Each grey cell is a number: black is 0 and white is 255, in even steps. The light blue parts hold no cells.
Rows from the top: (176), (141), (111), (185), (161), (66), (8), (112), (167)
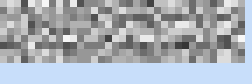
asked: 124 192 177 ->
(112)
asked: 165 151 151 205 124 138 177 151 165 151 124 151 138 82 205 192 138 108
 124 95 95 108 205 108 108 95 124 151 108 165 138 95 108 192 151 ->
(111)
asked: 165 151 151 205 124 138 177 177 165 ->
(167)
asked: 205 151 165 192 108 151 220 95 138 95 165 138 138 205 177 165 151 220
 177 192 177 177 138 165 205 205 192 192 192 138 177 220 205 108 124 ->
(161)
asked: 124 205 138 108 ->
(8)

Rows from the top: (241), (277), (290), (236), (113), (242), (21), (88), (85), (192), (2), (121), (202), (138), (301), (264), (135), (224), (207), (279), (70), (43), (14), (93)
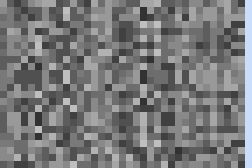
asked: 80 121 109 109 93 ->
(113)
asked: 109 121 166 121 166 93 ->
(113)
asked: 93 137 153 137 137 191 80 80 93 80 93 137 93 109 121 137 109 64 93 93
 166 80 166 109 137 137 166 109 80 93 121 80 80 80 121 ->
(207)
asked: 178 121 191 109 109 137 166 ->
(88)
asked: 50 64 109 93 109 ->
(290)
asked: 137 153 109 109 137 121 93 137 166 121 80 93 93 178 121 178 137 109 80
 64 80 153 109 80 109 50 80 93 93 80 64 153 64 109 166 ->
(43)
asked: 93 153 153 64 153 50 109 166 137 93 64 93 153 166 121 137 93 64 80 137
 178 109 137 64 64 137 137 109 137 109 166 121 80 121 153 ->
(135)

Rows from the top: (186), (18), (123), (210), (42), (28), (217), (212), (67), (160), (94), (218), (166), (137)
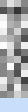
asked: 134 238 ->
(217)
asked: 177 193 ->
(67)

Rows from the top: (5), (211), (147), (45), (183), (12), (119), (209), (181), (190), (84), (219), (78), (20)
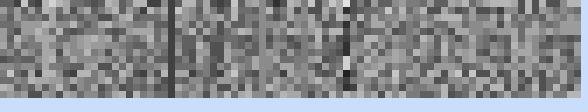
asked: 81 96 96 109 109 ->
(12)
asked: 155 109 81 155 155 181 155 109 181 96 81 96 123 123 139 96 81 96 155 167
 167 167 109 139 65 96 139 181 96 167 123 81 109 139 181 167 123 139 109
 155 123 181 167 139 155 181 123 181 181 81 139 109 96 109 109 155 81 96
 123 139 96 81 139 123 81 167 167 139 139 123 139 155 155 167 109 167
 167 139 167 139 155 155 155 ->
(183)
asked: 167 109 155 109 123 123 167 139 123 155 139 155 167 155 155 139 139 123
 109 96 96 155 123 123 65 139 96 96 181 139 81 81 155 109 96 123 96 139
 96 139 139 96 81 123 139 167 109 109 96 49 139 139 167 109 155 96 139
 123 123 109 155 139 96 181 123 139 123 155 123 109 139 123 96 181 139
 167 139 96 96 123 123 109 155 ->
(119)
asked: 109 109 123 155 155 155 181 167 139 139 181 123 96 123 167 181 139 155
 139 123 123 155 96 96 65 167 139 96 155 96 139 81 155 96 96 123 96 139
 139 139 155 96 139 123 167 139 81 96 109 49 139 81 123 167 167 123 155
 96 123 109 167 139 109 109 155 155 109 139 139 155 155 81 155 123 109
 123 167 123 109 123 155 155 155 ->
(45)
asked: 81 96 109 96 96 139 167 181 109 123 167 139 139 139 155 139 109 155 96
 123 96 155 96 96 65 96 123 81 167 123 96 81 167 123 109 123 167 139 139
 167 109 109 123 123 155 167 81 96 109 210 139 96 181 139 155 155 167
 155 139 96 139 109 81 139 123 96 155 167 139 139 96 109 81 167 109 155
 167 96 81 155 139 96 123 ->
(181)

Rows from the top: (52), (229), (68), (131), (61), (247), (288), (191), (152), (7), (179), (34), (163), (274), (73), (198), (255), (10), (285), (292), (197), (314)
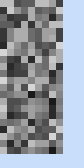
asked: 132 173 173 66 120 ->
(34)
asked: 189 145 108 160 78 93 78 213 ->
(288)
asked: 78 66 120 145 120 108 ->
(314)
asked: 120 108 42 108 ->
(255)

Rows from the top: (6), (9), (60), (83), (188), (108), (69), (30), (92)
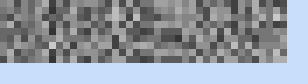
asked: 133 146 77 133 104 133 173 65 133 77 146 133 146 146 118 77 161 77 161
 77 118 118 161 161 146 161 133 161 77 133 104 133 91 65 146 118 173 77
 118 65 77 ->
(6)
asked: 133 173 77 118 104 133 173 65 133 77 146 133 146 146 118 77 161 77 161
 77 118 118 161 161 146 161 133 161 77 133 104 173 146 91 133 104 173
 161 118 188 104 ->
(30)

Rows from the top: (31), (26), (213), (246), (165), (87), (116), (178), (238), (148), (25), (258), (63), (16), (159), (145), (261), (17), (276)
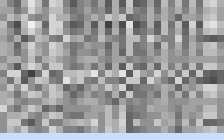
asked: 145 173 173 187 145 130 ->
(261)
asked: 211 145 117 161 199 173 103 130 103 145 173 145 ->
(63)

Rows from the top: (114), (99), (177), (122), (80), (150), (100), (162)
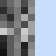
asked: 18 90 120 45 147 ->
(162)
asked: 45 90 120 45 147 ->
(99)
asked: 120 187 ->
(150)
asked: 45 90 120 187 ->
(150)
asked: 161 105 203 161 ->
(80)

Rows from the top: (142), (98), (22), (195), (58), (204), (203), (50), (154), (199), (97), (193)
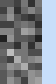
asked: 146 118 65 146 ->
(193)
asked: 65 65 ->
(195)
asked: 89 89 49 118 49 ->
(203)
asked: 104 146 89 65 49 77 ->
(22)
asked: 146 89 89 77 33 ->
(204)

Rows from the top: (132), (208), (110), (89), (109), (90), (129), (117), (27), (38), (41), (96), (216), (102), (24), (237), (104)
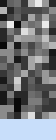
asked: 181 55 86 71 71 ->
(216)
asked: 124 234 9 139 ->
(89)

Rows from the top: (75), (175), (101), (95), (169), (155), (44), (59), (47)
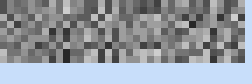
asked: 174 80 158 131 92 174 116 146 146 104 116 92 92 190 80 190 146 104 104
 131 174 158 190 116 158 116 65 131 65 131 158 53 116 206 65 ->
(101)
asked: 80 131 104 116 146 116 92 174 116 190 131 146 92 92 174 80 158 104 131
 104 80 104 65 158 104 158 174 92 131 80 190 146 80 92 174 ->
(75)
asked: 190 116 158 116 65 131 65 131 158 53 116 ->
(101)

